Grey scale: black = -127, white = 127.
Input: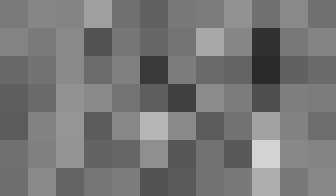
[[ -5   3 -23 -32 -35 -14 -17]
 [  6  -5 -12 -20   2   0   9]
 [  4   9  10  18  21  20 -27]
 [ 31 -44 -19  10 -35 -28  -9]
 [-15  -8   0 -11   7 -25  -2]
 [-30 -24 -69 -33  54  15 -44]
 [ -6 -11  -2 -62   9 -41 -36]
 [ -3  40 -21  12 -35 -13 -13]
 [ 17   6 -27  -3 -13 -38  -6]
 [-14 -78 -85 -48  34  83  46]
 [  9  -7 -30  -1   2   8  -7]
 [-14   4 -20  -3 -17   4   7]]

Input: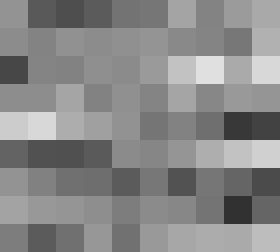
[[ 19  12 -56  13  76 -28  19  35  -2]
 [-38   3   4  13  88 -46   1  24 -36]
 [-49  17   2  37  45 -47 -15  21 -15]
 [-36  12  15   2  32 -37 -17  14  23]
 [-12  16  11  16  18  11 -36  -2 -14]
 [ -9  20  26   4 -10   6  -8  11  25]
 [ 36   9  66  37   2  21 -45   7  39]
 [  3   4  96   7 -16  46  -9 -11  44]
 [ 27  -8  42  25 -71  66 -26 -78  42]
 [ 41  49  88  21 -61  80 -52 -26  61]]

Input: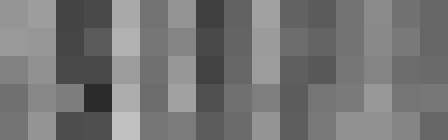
[[ 21  25   1 -15 -11]
 [ 29  22  17   8  20]
 [-59 -58 -54  -2 -50]
 [-54 -36 -55 -84 -48]
 [ 41  49  28  45  65]
 [-13  -9 -15 -19  -9]
 [ 20   4  23  33  -4]
 [-63 -54 -61 -47 -35]
 [-29 -27 -25 -15 -20]
 [ 33  27  28  -1  20]
 [-29 -18 -32 -35 -33]
 [-36 -27 -39 -10  -7]
 [-13 -12  -9  -5  16]
 [ 10   9   4  24  16]
 [-14  -6 -18 -10   4]
 [-24 -25 -21  -8 -25]]

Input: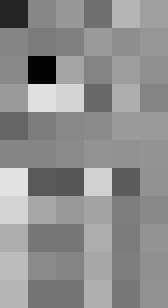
[[ -90    5    8   26  -26    5   98   84   45   59   53]
 [   7   -5 -124   96   -2    5  -38   39  -10   10  -11]
 [  23    0   37   84    8   10  -41   24  -10    4  -12]
 [ -16   26    3  -23   10   19   82   35   45   39   47]
 [  52   14   30   45   27   17  -35   -1   -4   -1   -7]
 [  31   23   15    4   26   20   18    8   20   15   18]]

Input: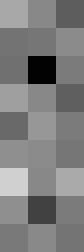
[[  40  -12  -15   31  -22   15   80   15   -6]
 [   8   -9 -125    8   23   11    8  -62    9]
 [ -34   11   -4  -32   -4   -9   42   -4  -11]]

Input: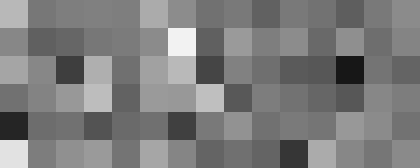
[[  56    7   37  -14  -90   98]
 [  -8  -31    7    3  -18   -2]
 [  -1  -25  -65   24  -14   16]
 [   0   -8   47   61  -44   26]
 [  -1   -4  -15  -29  -21  -11]
 [  43   11   33   26  -15   38]
 [  12  114   57   24  -63    5]
 [ -14  -31  -58   63   -6  -27]
 [  -6   26    1  -39   18  -15]
 [ -30   -1  -16   -2  -14  -27]
 [  -6   12  -37  -13   -5  -73]
 [ -13  -22  -40  -25  -10   43]
 [ -33   15 -104  -40   24    7]
 [  -6  -17  -11    7   11   -9]
 [  11    4  -27   -2  -13   10]]

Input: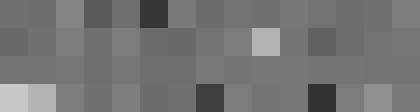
[[-16 -21 -12  71]
 [-18 -15 -12  51]
 [  3  -1  -9  -3]
 [-38 -15 -16 -14]
 [-17  -4 -10  -2]
 [-72 -19 -17 -19]
 [ -6 -21 -16 -14]
 [-19 -12  -6 -63]
 [-13  -4 -11  -4]
 [-14  50  -8 -11]
 [ -8 -11  -9  -8]
 [-13 -28 -11 -77]
 [-18 -18 -11  -5]
 [-14 -13 -12  15]
 [ -2 -10 -11  -6]]

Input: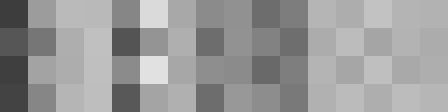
[[-66 -41 -64 -60]
 [ 28  -9  35   6]
 [ 58  46  45  53]
 [ 57  64  63  62]
 [  6 -43  11 -39]
 [ 90  20  97  36]
 [ 40  47  39  48]
 [ 11 -18  14 -18]
 [ 17  18  11  24]
 [-18   2 -22  13]
 [ -2 -17  -1  -6]
 [ 53  44  52  49]
 [ 45  60  38  59]
 [ 66  37  63  46]
 [ 52  51  41  60]
 [ 50  44  46  54]]

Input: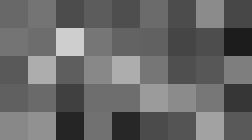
[[-23 -11 -38 -31   8]
 [-11 -18  45 -21  17]
 [-51  78 -33 -63 -90]
 [-35  -9   8 -17 -14]
 [-49 -28  45 -17 -88]
 [-20 -30  -9  27 -52]
 [-51 -58 -48  11 -43]
 [ 11 -50 -40  -8  34]
 [-56 -99  -1 -73 -38]]
